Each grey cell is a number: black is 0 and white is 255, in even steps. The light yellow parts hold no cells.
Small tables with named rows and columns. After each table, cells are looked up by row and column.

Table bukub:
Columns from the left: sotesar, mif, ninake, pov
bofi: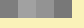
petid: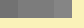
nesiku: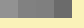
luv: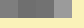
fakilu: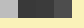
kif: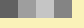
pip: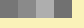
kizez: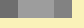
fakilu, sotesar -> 189
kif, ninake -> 197
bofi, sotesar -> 126
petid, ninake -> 124
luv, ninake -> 114
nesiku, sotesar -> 146
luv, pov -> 155
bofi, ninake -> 147
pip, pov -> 113
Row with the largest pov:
luv

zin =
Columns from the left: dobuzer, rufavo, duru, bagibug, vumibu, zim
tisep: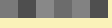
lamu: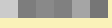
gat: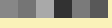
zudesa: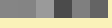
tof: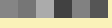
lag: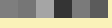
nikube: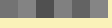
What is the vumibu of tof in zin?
129
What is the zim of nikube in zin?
133
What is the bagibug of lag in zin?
52
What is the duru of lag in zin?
165
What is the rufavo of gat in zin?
117
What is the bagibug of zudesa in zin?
75
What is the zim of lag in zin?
91
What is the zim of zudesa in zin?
100
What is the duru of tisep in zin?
136
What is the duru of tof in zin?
171
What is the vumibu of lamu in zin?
165
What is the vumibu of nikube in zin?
99
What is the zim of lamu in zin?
118
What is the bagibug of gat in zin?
50
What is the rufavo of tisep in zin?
78
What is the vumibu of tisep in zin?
130
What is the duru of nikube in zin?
80
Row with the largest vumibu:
lamu

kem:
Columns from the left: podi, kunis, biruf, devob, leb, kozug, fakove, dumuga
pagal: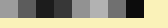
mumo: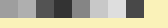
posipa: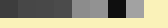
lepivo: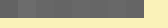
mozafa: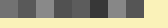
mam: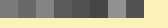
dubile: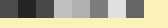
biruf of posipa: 72
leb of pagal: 146
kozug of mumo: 200
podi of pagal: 156
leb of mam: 81
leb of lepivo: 104
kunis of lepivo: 108
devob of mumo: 51
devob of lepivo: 101
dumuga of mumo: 72

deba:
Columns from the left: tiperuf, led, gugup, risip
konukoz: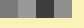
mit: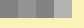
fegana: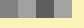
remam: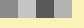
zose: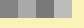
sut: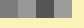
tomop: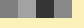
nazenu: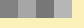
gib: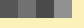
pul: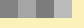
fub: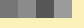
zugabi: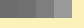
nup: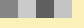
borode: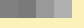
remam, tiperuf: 139
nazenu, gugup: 119
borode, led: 122
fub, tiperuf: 117
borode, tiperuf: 128
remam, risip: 178
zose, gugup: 121
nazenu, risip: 182
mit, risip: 179

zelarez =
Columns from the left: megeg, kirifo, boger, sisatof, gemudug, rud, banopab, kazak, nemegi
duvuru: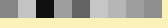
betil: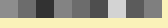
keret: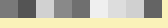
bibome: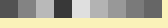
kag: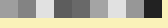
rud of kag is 164
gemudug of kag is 105
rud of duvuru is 198
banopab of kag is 225
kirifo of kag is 131
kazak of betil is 91
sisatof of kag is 93
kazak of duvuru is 158
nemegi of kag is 34
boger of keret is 209
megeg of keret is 121
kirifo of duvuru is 195
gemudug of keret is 111
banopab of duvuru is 182
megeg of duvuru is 134
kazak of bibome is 122
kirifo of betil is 108
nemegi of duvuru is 143
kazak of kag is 151

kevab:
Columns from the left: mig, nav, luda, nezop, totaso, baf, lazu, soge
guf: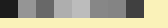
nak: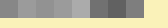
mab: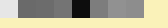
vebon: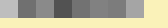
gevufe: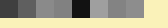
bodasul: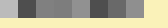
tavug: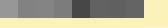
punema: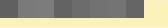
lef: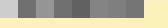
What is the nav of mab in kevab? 106
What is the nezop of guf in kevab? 174
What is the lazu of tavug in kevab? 96
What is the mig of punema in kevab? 96
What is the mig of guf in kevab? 28
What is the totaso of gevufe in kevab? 18
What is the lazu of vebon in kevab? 124
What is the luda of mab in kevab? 108
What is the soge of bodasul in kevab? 143
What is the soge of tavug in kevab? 100
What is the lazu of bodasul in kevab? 105
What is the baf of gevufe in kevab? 159
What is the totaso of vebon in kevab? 114
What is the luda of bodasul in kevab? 128
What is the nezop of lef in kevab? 112
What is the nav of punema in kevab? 122
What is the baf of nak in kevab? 113
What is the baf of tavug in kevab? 98
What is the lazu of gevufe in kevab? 131
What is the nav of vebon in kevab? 112
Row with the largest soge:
vebon

